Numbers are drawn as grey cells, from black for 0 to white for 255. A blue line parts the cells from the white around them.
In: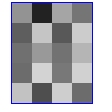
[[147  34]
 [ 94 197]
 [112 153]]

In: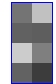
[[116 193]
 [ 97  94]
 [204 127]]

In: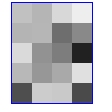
[[193 181]
 [180 182]
 [218 146]]

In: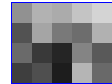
[[145 178]
 [ 82 165]
 [106  57]]

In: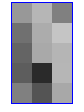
[[152 182]
 [112 172]
 [100 169]]

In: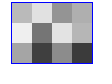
[[186 225]
 [239 117]
 [165  63]]
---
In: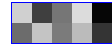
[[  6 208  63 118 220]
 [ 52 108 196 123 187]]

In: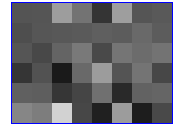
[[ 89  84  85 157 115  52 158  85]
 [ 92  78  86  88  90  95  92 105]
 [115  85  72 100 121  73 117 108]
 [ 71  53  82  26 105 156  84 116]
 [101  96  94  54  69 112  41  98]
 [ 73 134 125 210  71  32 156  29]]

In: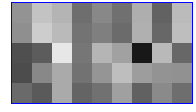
[[187 147 195 180 110 136 112 174  98]
 [190 143 205 186 115 127 107 176 103]
 [103  79  92 231 118 181 161  24 185]
 [145  76 136 170 114 149 190 157 147]
 [110 106  90 170 100 113 160  97 138]]

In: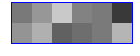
[[ 57 121 151 201 130 122]
 [181 148 176  97 110 122]]

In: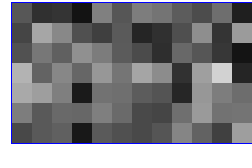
[[ 31  87  48  52  19 128  86 125 116  92  76 110]
 [155  69 166 136  80  63  90  37  48  79 142  52]
 [ 20  81 119  96 144 124  91  75  46 104  86  55]
 [ 37 179  99 135 102 151 117 165 140  49 159 210]
 [109 169 158 127  26 114 111  92  84  38 151 125]
 [116 125  89 105 103 127 106  73  69 111 154 114]
 [158  72  89  96  24  90  80  73  85 133  98  64]]

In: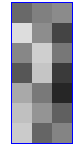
[[139 105 128]
 [ 68 221 141]
 [119 135 207]
 [ 58  86 197]
 [ 38 169 121]
 [ 96 192 148]
 [132 203 101]]
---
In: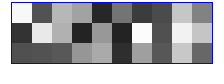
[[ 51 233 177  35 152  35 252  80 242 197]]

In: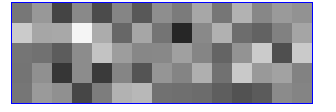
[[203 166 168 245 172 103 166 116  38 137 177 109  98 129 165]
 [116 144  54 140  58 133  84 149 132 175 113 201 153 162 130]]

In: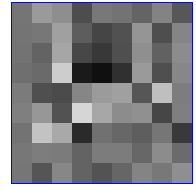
[[116 119 160  93  69  81 149  78 133]
 [111 106 205  26  16  48 154  79 135]
 [127 151  82 214 167 140 144  70 127]
 [119 125 123  99 124 124 103 140 107]]

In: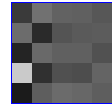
[[108  42  84  90  92]
 [202  48  80  77 100]]

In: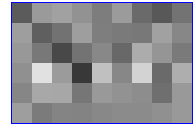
[[158  95 114 158 126 122 120 161 135]
 [144 225 155  56 192 135 211 106 174]
 [158 123 132 131 136 139 139 144 153]]

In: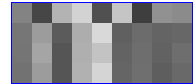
[[118 156  91 173 217  96 108 100 103]
 [114 156  85 177 213 101 111  94 105]]

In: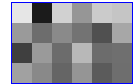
[[154 109 138 115  80 167]
 [161 137 101 149  91 110]]

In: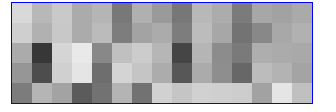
[[207 177 200 171 187 125 163 171 125 188 167 115 136 168 177]
 [150  77 208 229 110 212 197 172  87 171 142 103 188 179 164]]

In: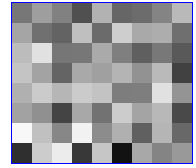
[[165 112  99 191 107 206 169 173 111]
 [196 163 100 169 160 180 146 186  65]
 [162 144  68 168 114 204 164 184  73]
 [ 47 204 236  56 198  18 168 132 153]]
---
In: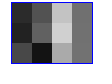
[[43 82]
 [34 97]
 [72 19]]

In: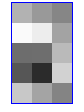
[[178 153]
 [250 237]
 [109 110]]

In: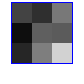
[[ 67  47]
 [ 14  95]
 [ 38 126]]

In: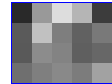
[[ 41 153]
 [ 90 193]
 [ 89 140]]

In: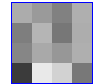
[[172 154]
 [126 181]
 [134 169]]

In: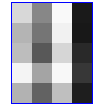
[[216 135]
 [180 117]
 [189  88]]

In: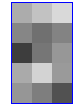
[[172 194]
 [134 112]
 [ 61 118]]
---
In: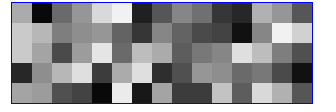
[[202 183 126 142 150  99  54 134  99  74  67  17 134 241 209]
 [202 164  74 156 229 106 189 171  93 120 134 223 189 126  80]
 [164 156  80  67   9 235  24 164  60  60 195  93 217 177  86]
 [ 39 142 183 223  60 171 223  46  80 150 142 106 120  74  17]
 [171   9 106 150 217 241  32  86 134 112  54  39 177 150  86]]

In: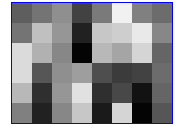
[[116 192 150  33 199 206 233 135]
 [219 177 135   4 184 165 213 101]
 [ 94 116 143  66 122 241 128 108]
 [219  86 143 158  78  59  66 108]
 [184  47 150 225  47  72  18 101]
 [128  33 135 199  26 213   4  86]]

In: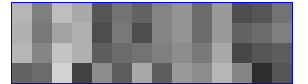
[[182 133 196 176  93 107 115 127 141 121 169  71  85  93]
 [182 127 190 169  85 115  99 133 148 107 154  77  85 115]
 [176 121 162 176  77 121  77 133 148 107 154  99 107 127]
 [ 99 107 210  65 141  93 169  93 154 141 182 133  45  85]]

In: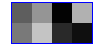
[[121 196  41  15]
 [ 94 149   3 177]]

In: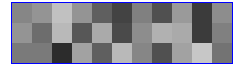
[[134 148 193 148  95  67 128  80 154  59 141]
 [122 122  44 162  95 185 134  80 162 199 115]
 [148 109 185  87 170  74 141 177 170  59 128]]

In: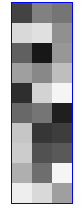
[[217 224 144]
 [238 217 159]
 [ 46 211 245]
 [159 136 190]
 [ 67 129 117]
 [104 117  31]
 [175 110 245]
 [204  81  89]
 [198  54  61]
 [ 96  23 151]]

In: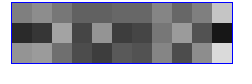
[[148 155 111  76  61  89  82 133  76 141 218]
 [127 141 119  97  97 103 103 133 103 127 197]
 [ 42  54 163  69 148  61  69 119 155  82  23]]
